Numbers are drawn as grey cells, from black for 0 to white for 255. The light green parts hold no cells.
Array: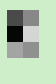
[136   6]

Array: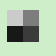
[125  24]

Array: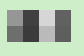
[ 97 186]

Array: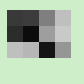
[191 158 182]

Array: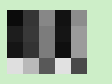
[140  21 124 185]

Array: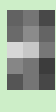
[ 72 139 215]

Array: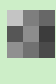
[103 141 144]

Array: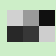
[16 55]
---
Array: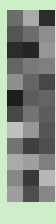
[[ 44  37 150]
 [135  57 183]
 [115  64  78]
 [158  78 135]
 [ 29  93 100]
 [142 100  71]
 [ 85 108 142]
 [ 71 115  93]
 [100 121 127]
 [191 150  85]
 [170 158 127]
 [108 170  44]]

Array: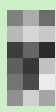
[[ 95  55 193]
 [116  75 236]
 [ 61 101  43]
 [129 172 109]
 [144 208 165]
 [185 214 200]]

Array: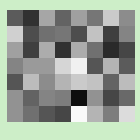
[[ 91  49 166  99 160 118 202 140]
 [160  63 172  49 172 112  42  70]
 [208  77 112 118  77 194  63 132]
 [146  99 132 125  14 146  70 105]
 [146 112  85  70 249 180 125 220]
 [132 154 154 214 241  85 180  91]
 [ 85 188 140 180 202 194  99 188]]

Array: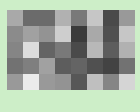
[[169 107 107 177 121 198  74 153]
 [114 127 161  93 100  80  67 114]
 [139 161 147 206  59 169  80 198]
 [133 221 100 121  74 184  93 177]
 [153 235 153 147  87 191 133 213]]

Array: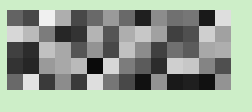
[[ 51  38 154 168 186  10 215 124  91  44 207 199 132  79]
 [ 64  44 193 168  85 147  72 193 140  64 112  91 168 174]
 [ 99  72 240 174  72 105 154 105  31 140 112 118  25 222]
 [215 186 124  38  51 180  85 174 199 161  64  79 207 161]
 [105 228  58 140  58 222 118  72  17 147  25  31  17 147]]

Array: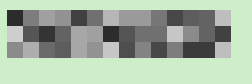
[[206  85  52  99 167 160  44  85 112 112 198 139  99  65]
 [ 44 125 160 146  65 112 182 154 154 119  71  93  99 190]
 [139 174 106  93 167 146 198  78 131  71 125  59  59 190]]
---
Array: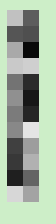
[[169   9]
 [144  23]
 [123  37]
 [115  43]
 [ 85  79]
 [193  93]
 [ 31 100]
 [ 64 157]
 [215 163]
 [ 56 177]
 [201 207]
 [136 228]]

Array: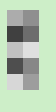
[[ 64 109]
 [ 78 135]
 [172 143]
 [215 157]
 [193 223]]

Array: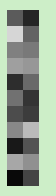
[[ 91  37]
 [113  52]
 [ 76  60]
 [  9  68]
 [ 24  83]
 [214  99]
 [ 45 105]
 [128 121]
 [167 144]
 [159 151]
 [136 186]]

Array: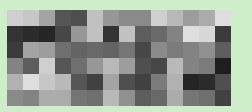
[[ 51  43  37  71 151 193  51 193  93 105 131 222 215  59]
 [131  93 207  86 111 151 185 157  79  71 185 131 123  30]
 [138 131 171 171 117 111 185 144  93 105 171 117 111  65]
 [ 59 164 157 111  99 105  99 117  71 138 123 131 144  93]
 [207 199 164  86  79 193 151 138 138 207 185 157 171 222]
 [178 222 199 185  86  65 164  79  65 123 178  37  43  79]]

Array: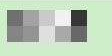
[[133 147 223 169 104]
 [112 163 202 241  54]]

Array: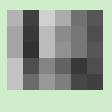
[[164  49 187 146 119  86]
 [164  56 187 139 119  78]
 [179  64 208 171 113  86]
 [194  78 132  99  56  78]
 [194 107 152 126  70  64]]

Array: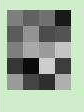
[[ 54  11 204  60]
 [155  68  46 175]
 [127  97 113  25]
 [ 91 147  76  83]
 [127 169 155 196]]

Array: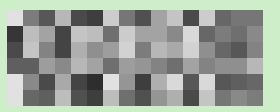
[[ 95  95 157 137 183 163 111 157 149 131 111 163 131 143 143 183]
 [225 103  95 189  80  62 189 111  80 149 175  74 196 118 137 124]
 [225 124  87 183  74  62 204 118  80 163 196  74 204 103 118 118]
 [225 137  74 169  68  46 225 149  62 175 217  87 217  87  95 103]
 [ 54 189 163  68 196 189 111 204 163 163 137 217 103 124 111 137]
 [ 74 196 131  68 175 143 157 210 124 183 169 210 143 103  87 131]]
